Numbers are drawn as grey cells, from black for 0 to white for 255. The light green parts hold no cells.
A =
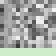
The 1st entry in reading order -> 213
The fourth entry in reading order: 113
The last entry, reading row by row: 213
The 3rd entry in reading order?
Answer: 144
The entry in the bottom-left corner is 113
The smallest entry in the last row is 58
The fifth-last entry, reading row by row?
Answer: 200
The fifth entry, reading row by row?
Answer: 129
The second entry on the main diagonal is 158
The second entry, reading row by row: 173
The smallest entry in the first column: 58

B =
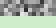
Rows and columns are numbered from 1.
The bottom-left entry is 102
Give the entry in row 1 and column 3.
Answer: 102
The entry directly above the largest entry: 196
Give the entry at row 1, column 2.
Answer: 143
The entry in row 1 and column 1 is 182
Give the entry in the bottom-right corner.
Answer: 129
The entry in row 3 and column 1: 129
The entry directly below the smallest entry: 212
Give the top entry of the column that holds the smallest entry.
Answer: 143
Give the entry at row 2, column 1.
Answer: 129
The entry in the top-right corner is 129
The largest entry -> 228
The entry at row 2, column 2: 102

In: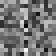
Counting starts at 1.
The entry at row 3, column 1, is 172
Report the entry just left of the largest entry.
172
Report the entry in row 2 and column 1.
73
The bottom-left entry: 144
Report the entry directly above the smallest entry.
47
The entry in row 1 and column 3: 172
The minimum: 6
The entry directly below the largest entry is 188
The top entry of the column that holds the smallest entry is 200
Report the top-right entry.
129
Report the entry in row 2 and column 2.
172
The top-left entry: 172
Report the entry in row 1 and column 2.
144
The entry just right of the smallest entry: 144
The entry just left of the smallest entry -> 188
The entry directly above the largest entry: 60
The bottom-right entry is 114

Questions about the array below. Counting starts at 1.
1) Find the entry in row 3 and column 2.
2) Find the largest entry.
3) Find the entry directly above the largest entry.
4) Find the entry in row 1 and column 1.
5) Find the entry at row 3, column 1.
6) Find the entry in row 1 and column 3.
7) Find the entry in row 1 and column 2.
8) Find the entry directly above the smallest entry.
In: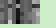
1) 91
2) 199
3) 143
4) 103
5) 78
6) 143
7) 91
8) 22
